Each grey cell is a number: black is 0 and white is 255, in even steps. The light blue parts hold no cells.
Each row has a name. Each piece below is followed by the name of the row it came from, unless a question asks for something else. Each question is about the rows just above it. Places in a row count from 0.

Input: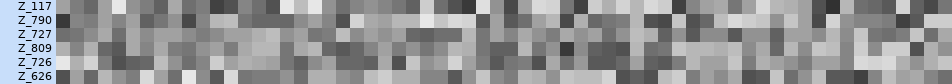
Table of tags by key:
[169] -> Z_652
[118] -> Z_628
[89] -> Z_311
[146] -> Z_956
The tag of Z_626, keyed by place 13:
Z_628
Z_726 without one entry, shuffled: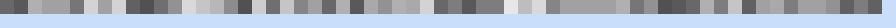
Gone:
[153]
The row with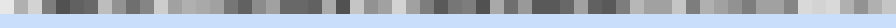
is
Z_726
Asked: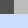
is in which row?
Z_626
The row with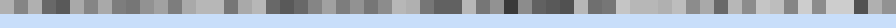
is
Z_809
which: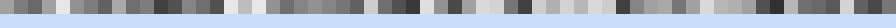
Z_117

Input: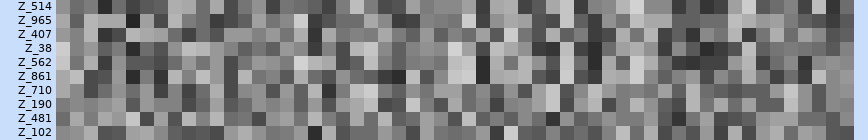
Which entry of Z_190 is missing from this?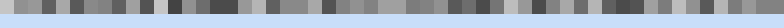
[102]
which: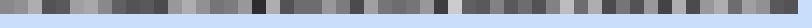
Z_102

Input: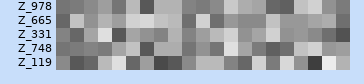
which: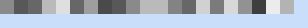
Z_119
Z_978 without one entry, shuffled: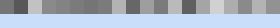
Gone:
[201]

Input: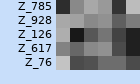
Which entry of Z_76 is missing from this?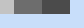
[81]
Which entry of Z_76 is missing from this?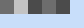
[81]
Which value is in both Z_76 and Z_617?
[75]
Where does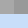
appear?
Z_785

